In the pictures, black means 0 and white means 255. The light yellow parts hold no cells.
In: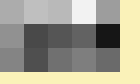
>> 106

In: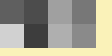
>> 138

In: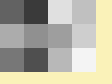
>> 244

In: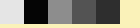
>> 46

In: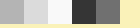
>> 112

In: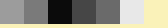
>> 232
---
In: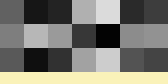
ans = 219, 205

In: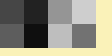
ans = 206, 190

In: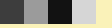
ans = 214, 155

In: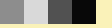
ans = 217, 141

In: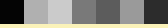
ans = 203, 176

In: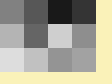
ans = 221, 207

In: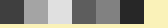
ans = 224, 164

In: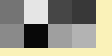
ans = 229, 179

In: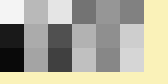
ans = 244, 229

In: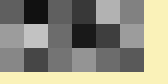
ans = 194, 178
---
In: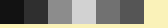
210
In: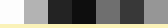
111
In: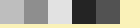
226
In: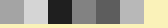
130
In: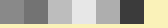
231
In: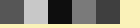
14
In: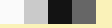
202
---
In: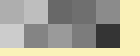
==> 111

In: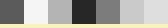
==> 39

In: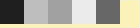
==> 235

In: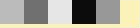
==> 12

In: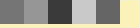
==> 201

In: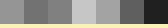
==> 198
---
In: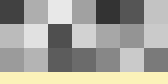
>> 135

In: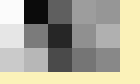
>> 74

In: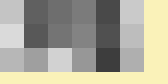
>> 151

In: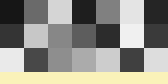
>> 205

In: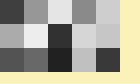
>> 33

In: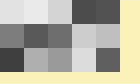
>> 154

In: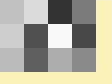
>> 95

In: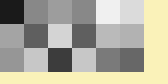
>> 199
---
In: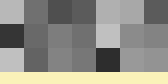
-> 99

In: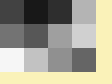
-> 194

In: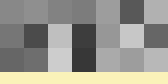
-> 110

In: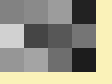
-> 164

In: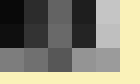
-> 112

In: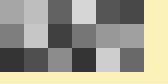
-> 79

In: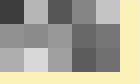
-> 216
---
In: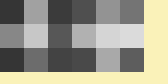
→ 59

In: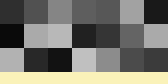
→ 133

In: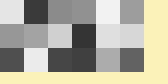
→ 138

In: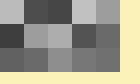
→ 70

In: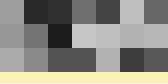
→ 48

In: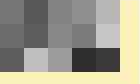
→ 130

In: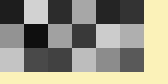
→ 44

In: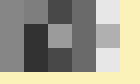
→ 72

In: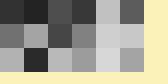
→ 78

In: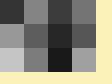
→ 60
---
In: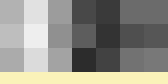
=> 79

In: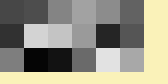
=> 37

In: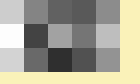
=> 117

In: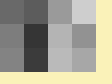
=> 180

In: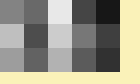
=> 119

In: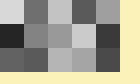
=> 203

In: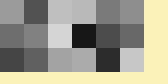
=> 76

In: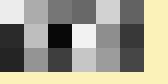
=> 141

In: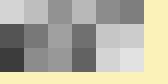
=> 197

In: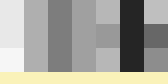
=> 37
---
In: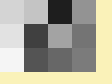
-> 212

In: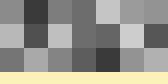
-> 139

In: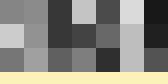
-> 133

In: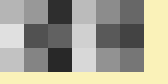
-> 181

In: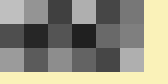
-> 191

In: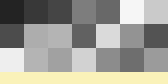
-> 35
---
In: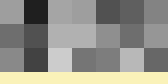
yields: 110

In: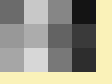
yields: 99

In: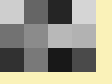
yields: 184

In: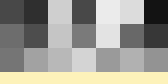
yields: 103

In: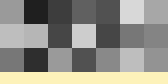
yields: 118

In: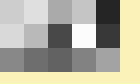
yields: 252

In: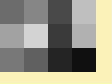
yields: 58

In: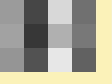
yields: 176

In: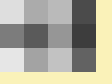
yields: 150

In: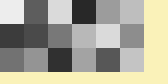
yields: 218
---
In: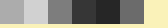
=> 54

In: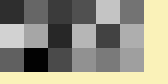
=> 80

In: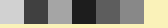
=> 29

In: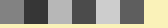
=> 75

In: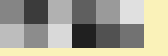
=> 95

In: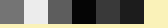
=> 5

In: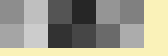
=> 38

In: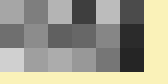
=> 62

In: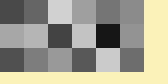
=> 159
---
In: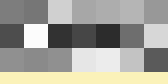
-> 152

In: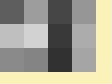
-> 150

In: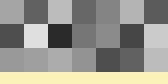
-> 91

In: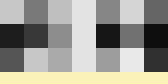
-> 101

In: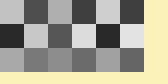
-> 63

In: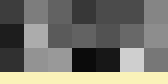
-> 133
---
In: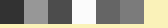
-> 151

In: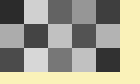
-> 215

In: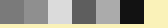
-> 143

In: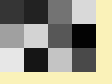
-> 21

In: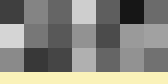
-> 56

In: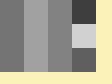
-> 161

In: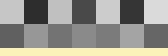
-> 151

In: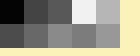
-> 104

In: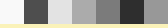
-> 78

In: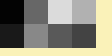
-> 136
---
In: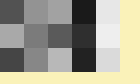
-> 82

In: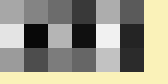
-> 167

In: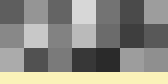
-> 94

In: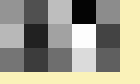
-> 148

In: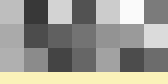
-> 190

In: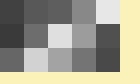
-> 65

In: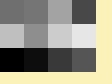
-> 111

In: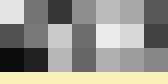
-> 228
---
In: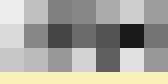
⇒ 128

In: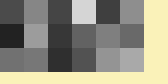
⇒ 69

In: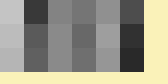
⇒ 131

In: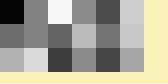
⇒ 246

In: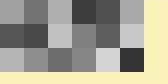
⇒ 175

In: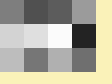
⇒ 92
